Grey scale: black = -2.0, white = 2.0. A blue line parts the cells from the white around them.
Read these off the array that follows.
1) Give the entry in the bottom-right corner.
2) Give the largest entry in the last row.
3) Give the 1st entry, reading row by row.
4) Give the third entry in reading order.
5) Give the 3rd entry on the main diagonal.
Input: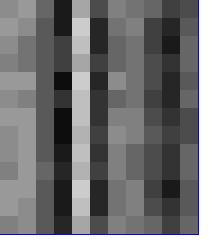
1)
-0.4
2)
0.6
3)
0.2
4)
-0.4
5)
-0.6

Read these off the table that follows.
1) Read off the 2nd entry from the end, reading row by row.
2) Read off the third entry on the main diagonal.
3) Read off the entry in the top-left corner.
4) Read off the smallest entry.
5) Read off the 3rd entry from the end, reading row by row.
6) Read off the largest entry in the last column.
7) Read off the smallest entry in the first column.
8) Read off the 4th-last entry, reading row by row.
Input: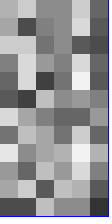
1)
0.2
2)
-0.2
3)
0.8
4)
-1.2
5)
0.2
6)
0.8
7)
-0.8
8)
1.0

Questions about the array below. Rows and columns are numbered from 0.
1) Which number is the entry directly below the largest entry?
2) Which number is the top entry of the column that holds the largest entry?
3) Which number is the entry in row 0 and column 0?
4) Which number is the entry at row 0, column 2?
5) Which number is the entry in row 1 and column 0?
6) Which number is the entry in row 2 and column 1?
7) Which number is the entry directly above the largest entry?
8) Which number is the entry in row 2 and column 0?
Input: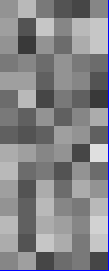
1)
-0.3
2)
0.1
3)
0.3
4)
-0.1
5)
0.5
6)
-1.1
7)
-0.5
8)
0.3

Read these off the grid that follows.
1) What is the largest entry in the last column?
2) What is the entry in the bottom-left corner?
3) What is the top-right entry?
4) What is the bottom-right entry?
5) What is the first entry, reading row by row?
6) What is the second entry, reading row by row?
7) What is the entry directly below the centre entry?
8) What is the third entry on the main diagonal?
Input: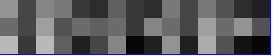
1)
-0.7
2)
0.9
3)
-1.5
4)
-1.9
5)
0.3
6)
-0.9
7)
-1.9
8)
0.9

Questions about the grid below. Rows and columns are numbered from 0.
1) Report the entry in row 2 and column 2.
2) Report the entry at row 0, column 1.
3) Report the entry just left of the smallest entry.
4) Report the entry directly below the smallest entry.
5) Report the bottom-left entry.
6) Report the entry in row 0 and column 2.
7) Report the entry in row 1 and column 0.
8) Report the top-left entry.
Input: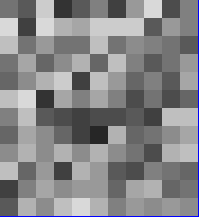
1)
0.4
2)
-0.6
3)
-1.0
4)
0.8
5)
-0.6
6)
1.2
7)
1.4
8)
-0.2

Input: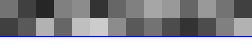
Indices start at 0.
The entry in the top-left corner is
-0.2
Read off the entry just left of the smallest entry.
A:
-1.0
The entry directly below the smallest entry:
0.8
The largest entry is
1.2
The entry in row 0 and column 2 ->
-1.4
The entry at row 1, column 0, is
-1.0
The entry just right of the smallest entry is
0.0
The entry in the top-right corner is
-1.0

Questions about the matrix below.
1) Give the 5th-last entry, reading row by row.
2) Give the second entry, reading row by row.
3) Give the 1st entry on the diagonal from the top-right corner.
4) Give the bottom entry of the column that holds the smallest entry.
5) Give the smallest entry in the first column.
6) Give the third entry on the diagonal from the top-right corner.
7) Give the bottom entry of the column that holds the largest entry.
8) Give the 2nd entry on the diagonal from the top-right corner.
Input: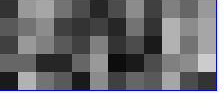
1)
-0.4
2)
0.4
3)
0.4
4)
-1.0
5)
-1.6
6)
0.8
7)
-1.2
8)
0.2
